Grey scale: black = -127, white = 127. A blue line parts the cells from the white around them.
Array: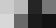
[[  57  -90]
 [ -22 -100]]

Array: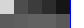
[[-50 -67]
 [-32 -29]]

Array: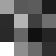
[[-38 -35]
 [ 52 -64]]

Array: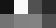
[[121 -46]
 [  2   3]]

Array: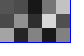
[[ -51 -104]
 [  17  -81]]

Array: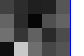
[[ -83  -96]
 [ -85 -121]]

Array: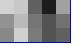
[[ 72 -30]
 [ 58  -9]]
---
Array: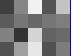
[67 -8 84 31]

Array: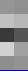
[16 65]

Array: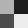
[-97 -51]

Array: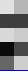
[ 54 -66]

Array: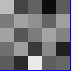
[-35 -26  -3  30 -35]

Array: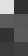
[-78 -36]

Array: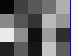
[  47   57 -111  -35]
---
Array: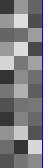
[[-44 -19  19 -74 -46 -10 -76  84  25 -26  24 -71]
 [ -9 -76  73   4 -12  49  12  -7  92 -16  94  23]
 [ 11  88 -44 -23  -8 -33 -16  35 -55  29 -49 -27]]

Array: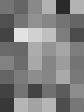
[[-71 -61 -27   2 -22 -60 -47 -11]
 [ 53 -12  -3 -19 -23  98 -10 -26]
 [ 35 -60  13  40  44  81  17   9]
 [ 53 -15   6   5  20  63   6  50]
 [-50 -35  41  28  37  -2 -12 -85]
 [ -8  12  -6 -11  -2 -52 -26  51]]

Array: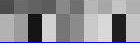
[[  50   50  -51]
 [  27   28  -21]
 [-107 -106  -29]
 [  82   81  -35]
 [  -9  -10    8]
 [  12   11  -15]
 [  74   73   54]
 [  89   88   39]
 [ -97  -97   68]
 [  69   69   48]]

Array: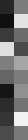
[[ -51  -74  -84 -106  -26   -1   95  -69 -111  -89]
 [  -6  114  -13   16   -2   38  -53  -19   99   -2]]

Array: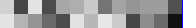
[[ 100   81]
 [  52  -57]
 [  21  100]
 [ -22  -52]
 [ -51   39]
 [  97   46]
 [  55   74]
 [ 103  -11]
 [  75   35]
 [ -57   21]
 [  14   29]
 [ -21   29]
 [-110  -46]]

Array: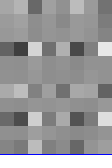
[[  5  16 -22  16  42  17  16 -28  24  27  38]
 [ -5  15 -51  14  61  16  15 -64  28  33  52]
 [ 60  30  79  21   1  23  26  85  13  14 -23]
 [  0  21  -3  19  31  14  14 -15  21  22  32]
 [ 11  15  42  22 -15  16  18  48  18   9  17]
 [-24  10 -44  16  40  13  10 -54  25  25  60]
 [ 20  13  -4  14  36  22  18   0  19  22  26]
 [ 30  20  94  24 -28  18  18 104   4  -3 -13]]

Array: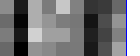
[[ -23   -3  -20   12]
 [-127 -103 -122 -101]
 [  19   81   46   46]
 [   9   32   21   -4]
 [  -8   32   -2   71]
 [  -6   -5   -8    1]
 [-102  -95 -107  -75]
 [ -47  -60  -50  -69]
 [  35    1   20  -23]]

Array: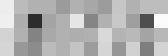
[[ 85  83 111 109]
 [ 24  49  45  59]
 [ 12   3 -83  49]
 [ 59  41  36  49]
 [ 49  49  49  27]
 [ 68  46 101  49]
 [ 29  49   5  39]
 [ 85  89  49  28]
 [ 22  52  72  70]
 [ 81  57  31  49]
 [ -1  36 -49  61]
 [ 83  56 123  61]]

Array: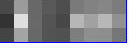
[[-59 -76 -54]
 [ 36  94  27]
 [-23 -22 -23]
 [-44 -43 -38]
 [-46 -56 -49]
 [ -1  54  -5]
 [ 15  33   2]
 [ 14  55   6]
 [ -8  17  -3]]
